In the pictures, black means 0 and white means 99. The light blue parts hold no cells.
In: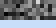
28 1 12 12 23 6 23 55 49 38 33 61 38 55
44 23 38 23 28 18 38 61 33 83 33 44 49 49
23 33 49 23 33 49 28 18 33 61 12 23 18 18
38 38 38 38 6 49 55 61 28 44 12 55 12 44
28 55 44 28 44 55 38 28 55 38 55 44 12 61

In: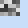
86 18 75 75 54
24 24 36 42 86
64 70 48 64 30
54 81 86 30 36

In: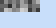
40 40 18 56 35 62 62 35 46 46
29 56 40 51 40 62 46 23 51 68
35 74 68 51 56 80 74 23 46 23

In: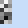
51 5 40
90 28 56
56 34 34
17 78 66
22 84 78
61 96 66

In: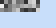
92 25 48 60 54 65 71 65 76 43
54 43 48 65 76 31 19 31 25 82
19 60 37 71 43 48 19 76 82 25

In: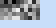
40 6 45 0 23 34 56 83 17 73
28 28 28 45 34 62 83 50 73 56
56 50 67 45 56 50 34 73 62 28
50 62 40 78 93 23 78 17 50 34
62 78 67 88 88 50 34 17 67 40

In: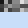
25 43 59 48 48 31 31
9 64 20 53 53 86 69
20 69 25 37 37 75 59
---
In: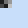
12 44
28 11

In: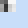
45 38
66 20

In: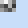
78 96
43 25

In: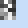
35 98
26 34

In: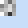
98 72
51 68

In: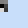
49 51
1 27
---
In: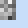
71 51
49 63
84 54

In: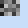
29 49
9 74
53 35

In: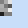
50 67
68 47
65 63

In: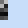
44 75
70 13
25 34

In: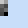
77 61
39 27
31 42

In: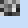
23 57
62 45
17 55

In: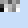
60 66
22 81
4 95

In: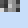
34 23
30 19
84 40
